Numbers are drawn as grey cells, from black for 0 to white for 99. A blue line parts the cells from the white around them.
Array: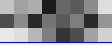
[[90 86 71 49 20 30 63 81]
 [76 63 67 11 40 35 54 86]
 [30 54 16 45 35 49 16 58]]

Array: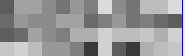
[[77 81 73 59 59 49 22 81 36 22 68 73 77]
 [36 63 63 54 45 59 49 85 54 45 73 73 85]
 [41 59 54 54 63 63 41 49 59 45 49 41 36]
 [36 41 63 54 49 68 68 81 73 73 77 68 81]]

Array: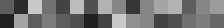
[[13 64 36 48 36 31 13 26 78 56 52 26 31 44 48 40]
 [36 17 78 44 26 73 31 69 52 21 52 64 69 36 52 60]]

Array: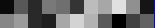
[[52 60 16 12 65 82 69 34  0 25 38]
 [ 4 34 16 47 43 20 73 65 87 56  8]]

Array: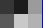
[[35 78 69]
 [21 11 60]]

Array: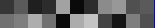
[[44 49 67 44  4 67 76 26  8 49 31]
 [21 35 12 17 63  4 17 54 59 31 35]]
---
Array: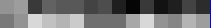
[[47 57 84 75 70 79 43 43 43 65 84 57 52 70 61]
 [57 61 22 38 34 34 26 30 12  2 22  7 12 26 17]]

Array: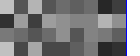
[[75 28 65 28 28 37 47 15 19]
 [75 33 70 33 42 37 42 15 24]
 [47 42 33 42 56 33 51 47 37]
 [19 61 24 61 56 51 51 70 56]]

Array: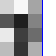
[[33 12 51]
 [73 20 68]
 [91 24 42]
 [82 96 64]]

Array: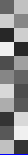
[[93 15]
 [75 20]
 [84 30]
 [67 34]
 [52 39]
 [80 52]
 [30 62]
 [39 75]
 [15 80]
 [20 84]
 [34 93]]

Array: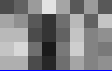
[[29 38 60 88 64 34 60 34]
 [64 56 34 20 43 72 38 76]
 [68 68 29 15 43 64 51 56]
 [72 72 29 20 38 76 51 56]
 [76 84 43 10 47 80 51 47]]

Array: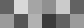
[[60 33 69 23 38 60]
 [38 84 64 56 79 38]]

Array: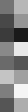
[[23 10]
 [41 33]
 [28 58]
 [76 62]
 [33 67]
 [45 71]
 [53 90]
 [49 95]]

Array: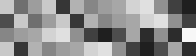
[[78 21 69 52 61 65 82 87 56 25 12 30 65 17]
 [78 43 61 78 21 69 52 61 65 82 87 56 25 12]
 [52 61 65 82 87 56 25 12 30 65 17 56 17 96]
 [30 78 43 61 78 21 69 52 61 65 82 87 56 25]]

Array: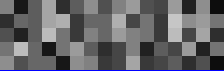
[[50  9 36 64 18 36 55 31 50 60 31 27 60 13 55  5]
 [31 13 36 73 45 22 50 40 60 50 45 22 73 27 64 18]
 [55 31 40 40  9 55 50 22 27 64 22 27 36 18 31  5]
 [18 40 36 64 68 22 40 40 68 27 45 22 77 55 60 45]
 [45 73 40  9 45 60 36 18 27 50 13 36 27 60 13 45]]
